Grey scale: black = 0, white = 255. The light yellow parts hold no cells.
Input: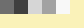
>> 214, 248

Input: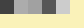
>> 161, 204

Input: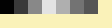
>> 227, 227

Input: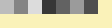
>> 55, 220

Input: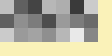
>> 77, 233

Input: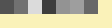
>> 61, 219

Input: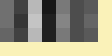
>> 32, 196
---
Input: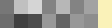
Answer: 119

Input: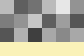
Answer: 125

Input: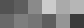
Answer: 82

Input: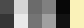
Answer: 75

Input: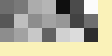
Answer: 87

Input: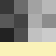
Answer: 88
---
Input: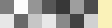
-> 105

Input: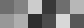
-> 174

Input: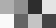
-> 100

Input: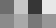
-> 169

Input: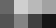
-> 132

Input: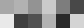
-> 63
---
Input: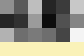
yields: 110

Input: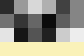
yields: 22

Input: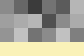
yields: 193

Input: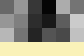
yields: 116

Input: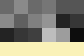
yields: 54

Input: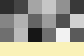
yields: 186
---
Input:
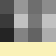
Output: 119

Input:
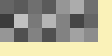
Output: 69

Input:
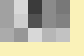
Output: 139

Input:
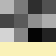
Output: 143

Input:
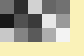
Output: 231

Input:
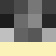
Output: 137

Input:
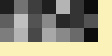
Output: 52

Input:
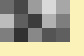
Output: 177

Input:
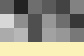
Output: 110
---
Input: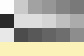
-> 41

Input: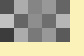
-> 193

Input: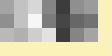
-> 143

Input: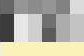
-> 60

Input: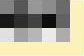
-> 24

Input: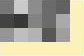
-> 67

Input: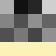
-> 132

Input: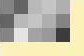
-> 101

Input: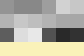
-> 179
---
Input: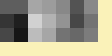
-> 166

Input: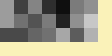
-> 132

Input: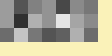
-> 129

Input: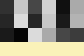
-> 71

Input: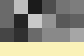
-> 27

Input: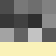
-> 110

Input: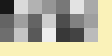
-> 178
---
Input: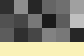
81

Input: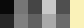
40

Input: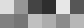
129

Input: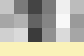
166

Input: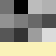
146

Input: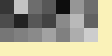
76

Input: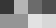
149

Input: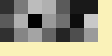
90

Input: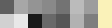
209

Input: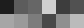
166
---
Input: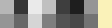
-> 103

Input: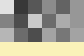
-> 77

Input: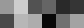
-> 183

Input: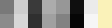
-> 215

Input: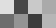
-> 148

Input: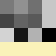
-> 100

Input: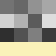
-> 178

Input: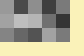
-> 190
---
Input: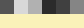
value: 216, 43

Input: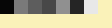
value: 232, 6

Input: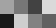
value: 218, 25

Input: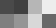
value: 237, 64

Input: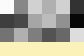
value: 251, 7

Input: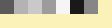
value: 245, 25

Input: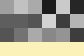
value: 211, 27

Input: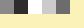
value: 255, 44

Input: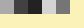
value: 211, 34
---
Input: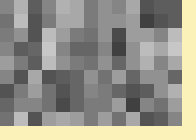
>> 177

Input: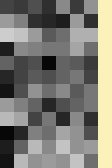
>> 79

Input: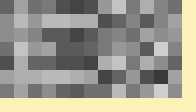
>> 100

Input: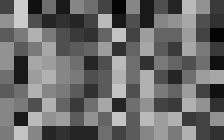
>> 49

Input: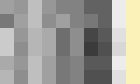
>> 215
